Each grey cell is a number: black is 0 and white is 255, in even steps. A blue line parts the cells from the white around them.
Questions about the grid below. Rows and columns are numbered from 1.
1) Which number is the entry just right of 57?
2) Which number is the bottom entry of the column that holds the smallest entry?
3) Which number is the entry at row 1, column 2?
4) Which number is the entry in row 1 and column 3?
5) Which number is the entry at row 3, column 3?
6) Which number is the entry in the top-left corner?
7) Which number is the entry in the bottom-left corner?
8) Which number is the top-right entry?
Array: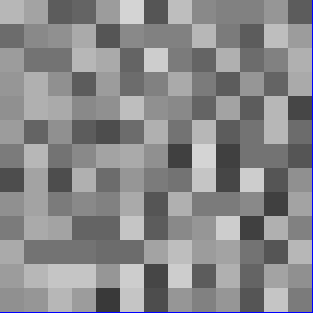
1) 197
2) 57
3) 163
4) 92
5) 115
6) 183
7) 144
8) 92

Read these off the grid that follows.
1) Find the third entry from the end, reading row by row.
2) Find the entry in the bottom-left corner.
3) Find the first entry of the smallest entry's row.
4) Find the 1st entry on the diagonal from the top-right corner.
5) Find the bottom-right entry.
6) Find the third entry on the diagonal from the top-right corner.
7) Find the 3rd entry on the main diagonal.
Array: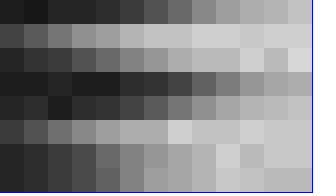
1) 194
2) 37
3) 29
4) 194
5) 186
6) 207
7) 59

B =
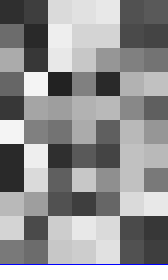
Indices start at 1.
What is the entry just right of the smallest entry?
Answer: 128
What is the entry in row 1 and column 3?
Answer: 218
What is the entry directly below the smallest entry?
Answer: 158
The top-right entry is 89
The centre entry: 171
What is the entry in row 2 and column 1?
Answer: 108
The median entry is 143
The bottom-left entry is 121
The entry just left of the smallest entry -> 244
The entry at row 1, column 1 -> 47
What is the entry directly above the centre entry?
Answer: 178
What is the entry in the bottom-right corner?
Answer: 62
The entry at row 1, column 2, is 62
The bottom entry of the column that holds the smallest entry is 199
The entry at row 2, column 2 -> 41
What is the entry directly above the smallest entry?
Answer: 232
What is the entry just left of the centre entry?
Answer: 115

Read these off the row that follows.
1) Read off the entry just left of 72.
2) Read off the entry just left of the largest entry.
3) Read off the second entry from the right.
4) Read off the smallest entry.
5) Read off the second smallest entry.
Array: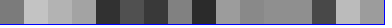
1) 143
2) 123
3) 187
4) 43
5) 49

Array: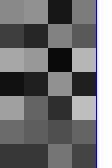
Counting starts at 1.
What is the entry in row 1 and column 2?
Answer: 145
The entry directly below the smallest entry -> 145
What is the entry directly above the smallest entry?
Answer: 130
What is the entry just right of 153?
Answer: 10
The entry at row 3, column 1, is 168
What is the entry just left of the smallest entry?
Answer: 153
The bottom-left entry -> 54
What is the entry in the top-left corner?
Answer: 138

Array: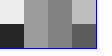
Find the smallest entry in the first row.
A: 129
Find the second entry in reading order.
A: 156
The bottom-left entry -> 38

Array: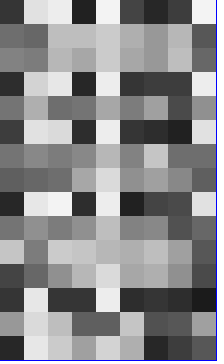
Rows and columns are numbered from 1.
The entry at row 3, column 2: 124
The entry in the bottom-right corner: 87
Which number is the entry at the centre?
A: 218
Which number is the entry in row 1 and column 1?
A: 53
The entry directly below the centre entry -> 237
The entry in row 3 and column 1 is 130
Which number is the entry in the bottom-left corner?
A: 39
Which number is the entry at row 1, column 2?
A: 225
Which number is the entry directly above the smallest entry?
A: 74
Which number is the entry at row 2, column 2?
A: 103
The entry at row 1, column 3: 237
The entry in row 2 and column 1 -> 110
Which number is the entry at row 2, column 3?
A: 190
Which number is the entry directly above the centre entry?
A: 183
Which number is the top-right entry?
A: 243
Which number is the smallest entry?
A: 27
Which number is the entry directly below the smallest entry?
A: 160

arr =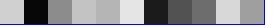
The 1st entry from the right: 159
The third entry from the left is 140
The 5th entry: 181

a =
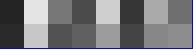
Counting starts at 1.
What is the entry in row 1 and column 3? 119
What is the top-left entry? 36
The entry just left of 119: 228
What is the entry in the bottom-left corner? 42
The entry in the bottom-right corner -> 141

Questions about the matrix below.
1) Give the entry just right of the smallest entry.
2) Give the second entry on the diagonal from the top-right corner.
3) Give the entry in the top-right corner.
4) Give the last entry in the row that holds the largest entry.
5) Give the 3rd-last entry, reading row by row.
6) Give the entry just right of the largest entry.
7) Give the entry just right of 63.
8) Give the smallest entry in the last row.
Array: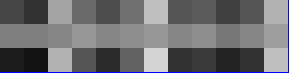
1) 178
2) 134
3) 178
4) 191
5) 35
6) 50
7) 84
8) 19

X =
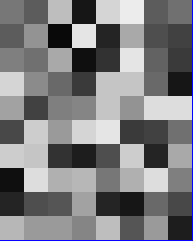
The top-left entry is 119
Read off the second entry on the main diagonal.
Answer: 147
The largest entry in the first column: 213
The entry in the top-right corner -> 112
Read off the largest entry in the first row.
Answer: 236
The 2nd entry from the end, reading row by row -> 154
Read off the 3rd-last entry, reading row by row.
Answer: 85
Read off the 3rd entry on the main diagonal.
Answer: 169
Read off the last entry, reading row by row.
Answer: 29
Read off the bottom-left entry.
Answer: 183
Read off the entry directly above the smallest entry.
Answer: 190
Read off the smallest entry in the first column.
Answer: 15
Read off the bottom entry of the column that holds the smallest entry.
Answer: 154
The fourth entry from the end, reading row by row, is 190
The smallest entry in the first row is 22
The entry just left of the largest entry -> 213

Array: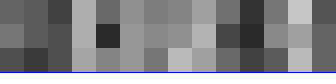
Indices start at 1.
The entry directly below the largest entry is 159
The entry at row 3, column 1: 79
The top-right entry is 85
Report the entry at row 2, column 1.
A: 118
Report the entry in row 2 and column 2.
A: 92
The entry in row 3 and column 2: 58
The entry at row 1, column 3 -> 65
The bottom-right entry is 100
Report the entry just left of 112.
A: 159
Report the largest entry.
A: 198
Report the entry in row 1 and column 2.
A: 92
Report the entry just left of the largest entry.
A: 118
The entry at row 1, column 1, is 100

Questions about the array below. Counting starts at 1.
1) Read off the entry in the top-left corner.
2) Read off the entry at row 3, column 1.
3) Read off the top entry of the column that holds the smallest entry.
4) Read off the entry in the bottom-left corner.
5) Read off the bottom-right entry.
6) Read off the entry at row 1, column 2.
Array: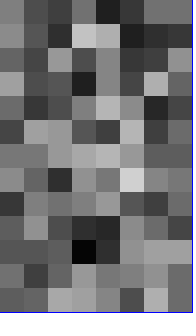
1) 127
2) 100
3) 113
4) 93
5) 107
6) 77

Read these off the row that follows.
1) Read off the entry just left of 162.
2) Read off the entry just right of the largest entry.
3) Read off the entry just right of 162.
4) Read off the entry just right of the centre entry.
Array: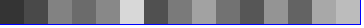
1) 122
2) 80
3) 114
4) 162

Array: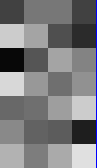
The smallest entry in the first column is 8
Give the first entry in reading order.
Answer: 65
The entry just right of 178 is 125
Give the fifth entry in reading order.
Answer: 204
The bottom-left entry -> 178
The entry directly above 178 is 137
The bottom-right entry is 224
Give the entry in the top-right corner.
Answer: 65
